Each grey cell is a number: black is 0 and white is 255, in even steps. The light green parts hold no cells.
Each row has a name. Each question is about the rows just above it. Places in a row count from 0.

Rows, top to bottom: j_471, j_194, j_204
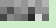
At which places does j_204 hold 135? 1
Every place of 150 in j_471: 0 1 3 5
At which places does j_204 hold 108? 3 6
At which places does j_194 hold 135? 2
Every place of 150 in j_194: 3 5 6

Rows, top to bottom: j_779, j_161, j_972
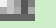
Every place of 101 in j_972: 0 1 2 3 4
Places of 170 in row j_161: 0 2 4
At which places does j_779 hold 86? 3

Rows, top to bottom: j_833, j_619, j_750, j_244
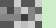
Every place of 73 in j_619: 1
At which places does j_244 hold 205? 2 4
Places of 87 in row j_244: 0 1 5
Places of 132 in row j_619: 4
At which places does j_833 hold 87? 0 1 3 4
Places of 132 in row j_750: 0 1 2 4
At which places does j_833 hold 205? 2 5

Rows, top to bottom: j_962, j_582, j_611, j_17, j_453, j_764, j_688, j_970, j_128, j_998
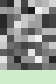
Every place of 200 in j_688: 0 7
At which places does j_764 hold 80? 1 6 7
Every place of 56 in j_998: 3
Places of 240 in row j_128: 5
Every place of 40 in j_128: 2 7

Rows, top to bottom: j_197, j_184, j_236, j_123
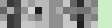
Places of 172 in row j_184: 1 8
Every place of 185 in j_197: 3 5 6
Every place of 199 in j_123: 0 3 4 9 10 13
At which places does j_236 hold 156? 0 4

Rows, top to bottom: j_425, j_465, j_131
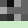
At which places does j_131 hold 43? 1
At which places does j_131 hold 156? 2
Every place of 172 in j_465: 0
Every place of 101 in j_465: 1 2 3

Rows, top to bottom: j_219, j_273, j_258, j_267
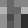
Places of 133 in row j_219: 0 2 3
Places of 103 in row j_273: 1 2

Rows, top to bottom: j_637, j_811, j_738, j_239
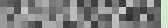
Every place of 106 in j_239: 15 19 21
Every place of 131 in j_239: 1 3 11 14 18 20
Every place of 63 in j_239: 5 9 13
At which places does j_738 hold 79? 1 12 15 17 19

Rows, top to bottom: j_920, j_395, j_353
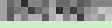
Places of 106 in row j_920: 1 6 8 9 12
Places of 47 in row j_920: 3
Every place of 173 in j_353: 2 4 5 7 10 13
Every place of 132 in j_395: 3 6
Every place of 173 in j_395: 7
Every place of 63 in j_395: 4 10

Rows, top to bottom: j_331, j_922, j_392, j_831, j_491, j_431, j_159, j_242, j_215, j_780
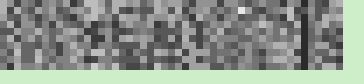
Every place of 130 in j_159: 1 6 9 11 12 14 15 29 34 37
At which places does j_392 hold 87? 2 9 16 34 38 45
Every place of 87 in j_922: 4 8 17 20 21 24 36 43 45
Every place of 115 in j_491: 8 19 21 30 34 39 42 47

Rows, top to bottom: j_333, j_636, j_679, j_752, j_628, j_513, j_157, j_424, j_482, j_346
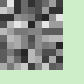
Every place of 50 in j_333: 2 4
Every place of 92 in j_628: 6 7 8

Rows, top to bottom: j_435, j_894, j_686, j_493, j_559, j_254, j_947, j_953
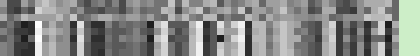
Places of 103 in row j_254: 4 12 43 44 53 54
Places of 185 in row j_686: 3 8 24 26 29 30 35 53 54

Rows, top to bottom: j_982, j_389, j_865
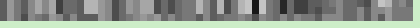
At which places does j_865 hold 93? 0 9 11 12 13 28 30 45 52 54
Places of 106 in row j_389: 9 10 17 23 25 39 41 46 47 49 50

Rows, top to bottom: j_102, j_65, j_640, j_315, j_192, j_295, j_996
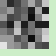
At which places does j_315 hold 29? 1 3 5 6
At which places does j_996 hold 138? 2
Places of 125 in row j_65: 0

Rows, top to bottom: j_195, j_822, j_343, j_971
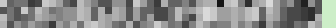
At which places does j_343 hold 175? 5 12 14 16 28 33 38 45
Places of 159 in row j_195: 8 12 20 28 36 39
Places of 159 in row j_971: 4 8 15 23 29 35 38 45
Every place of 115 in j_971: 3 6 11 16 24 30 36 39 42
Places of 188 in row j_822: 5 11 25 28 35 38

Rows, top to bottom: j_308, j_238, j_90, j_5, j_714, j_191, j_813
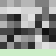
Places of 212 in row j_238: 0 3 4 5 7
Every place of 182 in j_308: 1 3 4 7
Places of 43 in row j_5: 5
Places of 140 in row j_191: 4

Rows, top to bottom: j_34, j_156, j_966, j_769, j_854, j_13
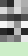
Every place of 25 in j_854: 1
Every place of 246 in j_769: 0 3
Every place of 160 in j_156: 1 3
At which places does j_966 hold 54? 2
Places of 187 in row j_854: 2
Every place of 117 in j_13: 0 2

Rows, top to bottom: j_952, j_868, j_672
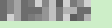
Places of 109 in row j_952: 0 3
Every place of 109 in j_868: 0 3 4 5 11 12
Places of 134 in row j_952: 1 6
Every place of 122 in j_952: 4 10

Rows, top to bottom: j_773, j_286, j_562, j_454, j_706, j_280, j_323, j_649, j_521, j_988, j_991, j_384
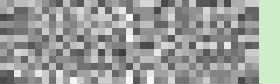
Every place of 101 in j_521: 3 23 28 30 32
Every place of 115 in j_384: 2 3 7 13 25 26 35
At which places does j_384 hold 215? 8 24
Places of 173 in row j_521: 18 22 27
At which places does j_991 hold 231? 2 5 8 18 21
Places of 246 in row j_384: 10 18 21

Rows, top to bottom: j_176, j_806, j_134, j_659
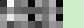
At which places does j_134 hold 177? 2 3 7
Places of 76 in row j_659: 1
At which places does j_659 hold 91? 4
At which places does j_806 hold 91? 0 3 4 5 8

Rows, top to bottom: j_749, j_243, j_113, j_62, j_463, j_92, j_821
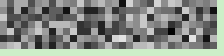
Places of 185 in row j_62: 5 7 8 9
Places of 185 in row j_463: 26 28
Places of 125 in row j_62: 2 4 22 28
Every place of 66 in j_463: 2 16 22 23
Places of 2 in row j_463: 24

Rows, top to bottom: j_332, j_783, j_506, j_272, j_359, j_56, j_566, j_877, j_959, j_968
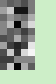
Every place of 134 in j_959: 2 3 4
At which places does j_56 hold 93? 1 3

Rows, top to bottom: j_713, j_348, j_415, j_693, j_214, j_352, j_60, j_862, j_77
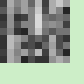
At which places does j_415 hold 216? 5
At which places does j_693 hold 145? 1 7
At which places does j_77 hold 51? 0 5 6

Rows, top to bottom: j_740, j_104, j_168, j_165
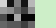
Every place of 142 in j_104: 1 4
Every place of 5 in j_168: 1 3 4
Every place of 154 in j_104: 0
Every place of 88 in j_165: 1 2
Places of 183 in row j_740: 4
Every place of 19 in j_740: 1 3
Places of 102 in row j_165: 0 4

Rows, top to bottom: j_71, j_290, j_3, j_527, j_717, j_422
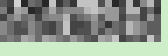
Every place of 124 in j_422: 1 8 11
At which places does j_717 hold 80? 2 3 6 11 12 14
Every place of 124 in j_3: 1 4 6 12 18 19

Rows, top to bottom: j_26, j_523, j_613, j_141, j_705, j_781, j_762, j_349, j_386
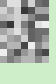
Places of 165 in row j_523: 1 5 6
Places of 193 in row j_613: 1 3
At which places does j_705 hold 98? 4

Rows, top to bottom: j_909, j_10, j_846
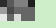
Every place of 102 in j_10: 2 3 4
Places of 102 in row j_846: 1 3 4
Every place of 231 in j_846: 0
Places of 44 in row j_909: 0
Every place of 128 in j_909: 2 3
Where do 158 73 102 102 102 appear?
j_10
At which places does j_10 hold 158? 0

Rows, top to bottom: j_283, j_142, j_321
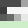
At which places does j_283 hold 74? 0 1 2
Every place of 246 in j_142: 1 2 3
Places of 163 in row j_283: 3
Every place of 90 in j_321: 0

